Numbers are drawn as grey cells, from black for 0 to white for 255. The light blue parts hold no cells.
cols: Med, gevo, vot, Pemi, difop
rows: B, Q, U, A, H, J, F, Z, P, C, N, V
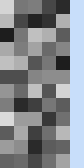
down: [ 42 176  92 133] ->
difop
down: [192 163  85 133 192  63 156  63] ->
vot
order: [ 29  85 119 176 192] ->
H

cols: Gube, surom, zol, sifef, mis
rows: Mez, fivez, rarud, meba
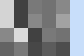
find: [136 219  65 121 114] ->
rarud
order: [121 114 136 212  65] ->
Mez
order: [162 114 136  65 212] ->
fivez

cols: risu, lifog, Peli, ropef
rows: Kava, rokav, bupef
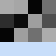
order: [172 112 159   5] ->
bupef
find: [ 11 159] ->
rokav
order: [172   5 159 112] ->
bupef

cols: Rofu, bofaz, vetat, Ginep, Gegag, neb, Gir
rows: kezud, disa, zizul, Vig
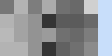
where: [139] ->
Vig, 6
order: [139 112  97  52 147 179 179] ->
Vig
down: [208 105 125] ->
Gir
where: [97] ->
Vig, 4
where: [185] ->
zizul, 0
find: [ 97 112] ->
Vig

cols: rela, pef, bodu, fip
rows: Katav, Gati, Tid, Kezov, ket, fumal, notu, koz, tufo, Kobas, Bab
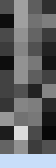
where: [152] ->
tufo, 0
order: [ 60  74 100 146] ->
Tid
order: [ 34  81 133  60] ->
Kezov
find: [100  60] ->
Tid
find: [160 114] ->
Gati

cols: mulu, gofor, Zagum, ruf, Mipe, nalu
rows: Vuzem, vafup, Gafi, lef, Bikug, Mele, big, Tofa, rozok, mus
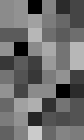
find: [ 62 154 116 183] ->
Bikug
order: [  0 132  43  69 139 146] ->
Vuzem
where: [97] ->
mus, 0
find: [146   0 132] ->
Vuzem

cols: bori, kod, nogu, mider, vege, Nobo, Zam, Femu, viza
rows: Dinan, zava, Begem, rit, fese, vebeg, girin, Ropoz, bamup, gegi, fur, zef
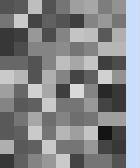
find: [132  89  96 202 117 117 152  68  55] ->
Ropoz
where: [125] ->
Dinan, 7
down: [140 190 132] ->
vege
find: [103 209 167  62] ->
girin
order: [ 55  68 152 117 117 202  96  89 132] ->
Ropoz
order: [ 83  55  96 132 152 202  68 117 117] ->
zef

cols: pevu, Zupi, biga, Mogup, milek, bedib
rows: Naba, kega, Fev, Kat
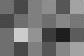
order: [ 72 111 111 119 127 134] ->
kega
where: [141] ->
Naba, 3
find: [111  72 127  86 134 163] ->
Kat
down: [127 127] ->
biga
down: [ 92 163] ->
bedib
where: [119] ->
kega, 5
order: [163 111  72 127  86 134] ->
Kat

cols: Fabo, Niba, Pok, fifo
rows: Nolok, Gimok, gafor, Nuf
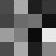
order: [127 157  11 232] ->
gafor
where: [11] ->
gafor, 2

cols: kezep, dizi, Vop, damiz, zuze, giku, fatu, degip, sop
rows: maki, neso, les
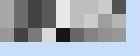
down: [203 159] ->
degip
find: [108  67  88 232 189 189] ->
maki
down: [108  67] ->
dizi
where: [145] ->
les, 7
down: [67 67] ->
Vop

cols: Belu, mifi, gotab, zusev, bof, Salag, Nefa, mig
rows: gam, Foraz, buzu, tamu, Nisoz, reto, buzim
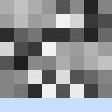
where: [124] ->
buzim, 7
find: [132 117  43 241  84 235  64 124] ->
buzim
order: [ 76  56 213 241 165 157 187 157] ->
Foraz
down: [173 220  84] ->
bof
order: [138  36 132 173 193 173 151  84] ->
gam

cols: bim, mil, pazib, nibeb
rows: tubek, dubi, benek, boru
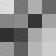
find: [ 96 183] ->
boru
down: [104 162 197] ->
nibeb
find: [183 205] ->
boru
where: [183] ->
boru, 2
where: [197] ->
benek, 3

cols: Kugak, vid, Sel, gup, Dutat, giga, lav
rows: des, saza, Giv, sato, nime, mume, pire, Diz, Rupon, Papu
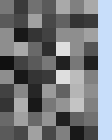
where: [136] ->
pire, 1
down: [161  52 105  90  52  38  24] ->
Sel
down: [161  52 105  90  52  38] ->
Sel

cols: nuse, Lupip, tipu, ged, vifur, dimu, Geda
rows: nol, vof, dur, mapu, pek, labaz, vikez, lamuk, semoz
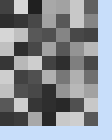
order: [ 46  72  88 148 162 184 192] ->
mapu
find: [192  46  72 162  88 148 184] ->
mapu
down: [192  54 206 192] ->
nuse
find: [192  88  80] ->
dur

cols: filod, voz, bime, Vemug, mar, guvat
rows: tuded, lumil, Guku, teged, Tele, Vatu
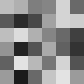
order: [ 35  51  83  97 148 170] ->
teged
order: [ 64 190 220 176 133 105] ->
Guku
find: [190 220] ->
Guku
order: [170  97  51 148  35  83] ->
teged
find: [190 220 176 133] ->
Guku
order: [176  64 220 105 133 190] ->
Guku
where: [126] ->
tuded, 2

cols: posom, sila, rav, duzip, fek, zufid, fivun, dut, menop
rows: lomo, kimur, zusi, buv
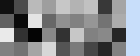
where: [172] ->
kimur, 8
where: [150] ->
kimur, 6
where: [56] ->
lomo, 7
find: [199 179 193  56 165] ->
lomo
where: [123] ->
buv, 5
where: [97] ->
kimur, 0

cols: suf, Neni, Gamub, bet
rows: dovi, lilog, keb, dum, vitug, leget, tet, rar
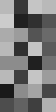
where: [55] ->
dovi, 1
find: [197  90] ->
dum
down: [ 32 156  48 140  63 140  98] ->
Neni
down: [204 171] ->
suf
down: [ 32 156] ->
Neni
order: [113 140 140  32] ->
vitug

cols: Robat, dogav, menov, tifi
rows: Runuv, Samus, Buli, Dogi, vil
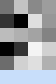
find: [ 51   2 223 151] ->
Samus
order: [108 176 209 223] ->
vil
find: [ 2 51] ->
Dogi

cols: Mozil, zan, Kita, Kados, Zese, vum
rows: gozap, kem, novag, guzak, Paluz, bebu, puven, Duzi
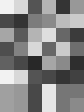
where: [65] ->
bebu, 5
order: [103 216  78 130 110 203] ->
guzak
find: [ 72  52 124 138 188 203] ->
kem

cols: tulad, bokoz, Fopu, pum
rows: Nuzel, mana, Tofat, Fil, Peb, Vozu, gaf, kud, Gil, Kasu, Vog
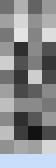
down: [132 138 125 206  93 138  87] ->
Fopu
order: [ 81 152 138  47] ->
Fil
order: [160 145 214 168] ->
Vog
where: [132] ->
Tofat, 2
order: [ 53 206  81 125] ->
Peb
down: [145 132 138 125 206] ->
Fopu

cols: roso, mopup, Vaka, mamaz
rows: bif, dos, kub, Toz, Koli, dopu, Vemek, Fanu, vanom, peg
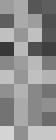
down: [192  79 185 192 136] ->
Vaka
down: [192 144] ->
roso
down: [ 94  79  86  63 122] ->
mamaz
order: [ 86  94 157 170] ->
bif
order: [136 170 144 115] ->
Fanu
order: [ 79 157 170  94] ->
dos

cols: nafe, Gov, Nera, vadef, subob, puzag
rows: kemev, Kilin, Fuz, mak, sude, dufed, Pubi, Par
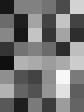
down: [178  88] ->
nafe
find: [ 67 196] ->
Kilin
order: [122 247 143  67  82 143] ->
dufed

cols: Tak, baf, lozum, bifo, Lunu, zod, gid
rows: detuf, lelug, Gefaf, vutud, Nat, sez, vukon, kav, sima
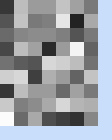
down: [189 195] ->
baf
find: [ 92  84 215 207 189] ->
Nat

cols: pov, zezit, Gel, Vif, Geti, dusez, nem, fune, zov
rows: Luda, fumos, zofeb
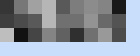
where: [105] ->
fumos, 7
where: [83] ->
fumos, 8

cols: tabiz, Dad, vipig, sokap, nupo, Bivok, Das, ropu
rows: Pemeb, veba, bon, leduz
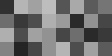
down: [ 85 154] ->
nupo
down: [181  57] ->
Dad
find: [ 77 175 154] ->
veba
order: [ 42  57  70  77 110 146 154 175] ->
veba
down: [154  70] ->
nupo
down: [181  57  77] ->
Dad

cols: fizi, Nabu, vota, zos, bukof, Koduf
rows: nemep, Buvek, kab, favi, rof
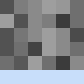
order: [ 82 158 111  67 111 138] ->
favi
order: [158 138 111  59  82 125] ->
Buvek
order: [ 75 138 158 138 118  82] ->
kab
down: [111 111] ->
Koduf
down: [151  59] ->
bukof
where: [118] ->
kab, 1

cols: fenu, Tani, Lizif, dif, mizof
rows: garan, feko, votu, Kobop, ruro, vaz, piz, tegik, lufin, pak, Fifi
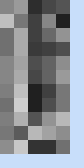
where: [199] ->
Fifi, 1
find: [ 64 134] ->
feko
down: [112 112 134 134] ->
fenu
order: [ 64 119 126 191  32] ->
piz

